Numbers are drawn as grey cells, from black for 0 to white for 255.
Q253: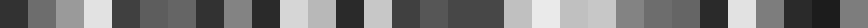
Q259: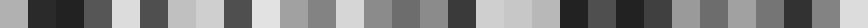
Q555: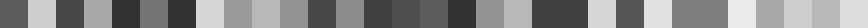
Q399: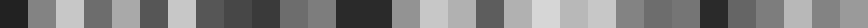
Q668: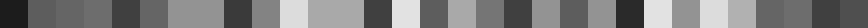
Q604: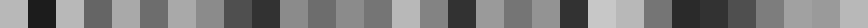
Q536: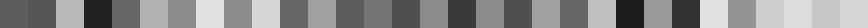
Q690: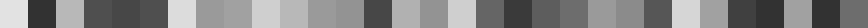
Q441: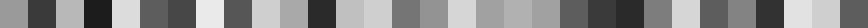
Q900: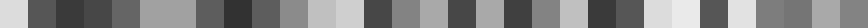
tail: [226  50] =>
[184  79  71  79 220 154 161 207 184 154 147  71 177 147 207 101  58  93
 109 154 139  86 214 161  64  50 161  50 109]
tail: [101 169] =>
[109 169 139  79  50 139 109 139 117 184 131  50 154 117 147  50 199 184
 117  42  50  79 125 161 154 184]
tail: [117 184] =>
[131  50 154 117 147  50 199 184 117  42  50  79 125 161 154 184]
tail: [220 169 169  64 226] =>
[ 93 169 117  64 147  93 147  42 226 147 220 177 101 109  64  79]
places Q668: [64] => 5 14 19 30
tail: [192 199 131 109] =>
[101  42 226 125  42  28 125]
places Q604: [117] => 14 19 24

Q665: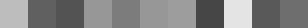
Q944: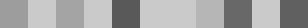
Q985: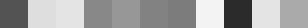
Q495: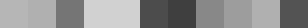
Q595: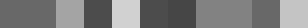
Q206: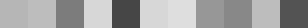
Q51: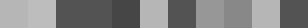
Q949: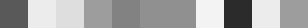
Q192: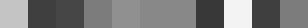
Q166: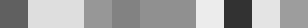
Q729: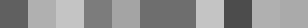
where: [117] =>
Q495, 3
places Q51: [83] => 3 4 7 11
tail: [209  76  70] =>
[130 130 104 196]

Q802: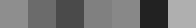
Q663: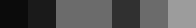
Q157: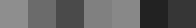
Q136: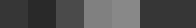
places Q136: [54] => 1 6 7
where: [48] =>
Q663, 5
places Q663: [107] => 3 4 6

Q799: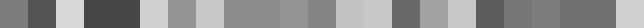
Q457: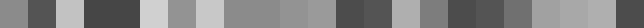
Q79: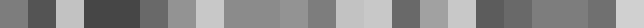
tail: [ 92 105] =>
[125 125 112 208]
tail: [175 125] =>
[ 76  84 112 161 168 175  76]
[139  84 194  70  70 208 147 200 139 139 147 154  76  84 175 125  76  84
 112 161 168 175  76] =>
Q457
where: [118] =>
Q799, 19
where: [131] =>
Q799, 12

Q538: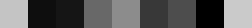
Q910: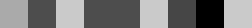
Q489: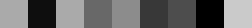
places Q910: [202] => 3 6 9
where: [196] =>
Q538, 1
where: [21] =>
Q538, 3
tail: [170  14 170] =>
[104 140  56  77   0 202]

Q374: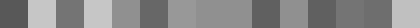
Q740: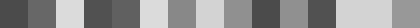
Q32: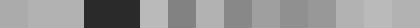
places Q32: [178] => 2 3 8 13 15
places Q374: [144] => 5 8 9 11

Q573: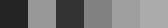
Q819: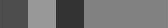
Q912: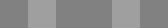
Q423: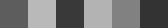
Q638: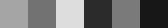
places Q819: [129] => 4 5 6
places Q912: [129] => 1 3 4 6
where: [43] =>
Q638, 4

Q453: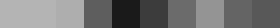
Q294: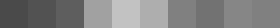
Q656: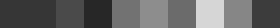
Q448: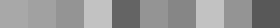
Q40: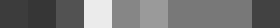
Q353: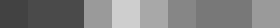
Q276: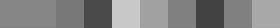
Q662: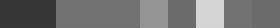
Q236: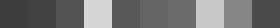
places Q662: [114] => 3 4 5 9
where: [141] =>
Q656, 6
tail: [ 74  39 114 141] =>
[107 214 134  60]

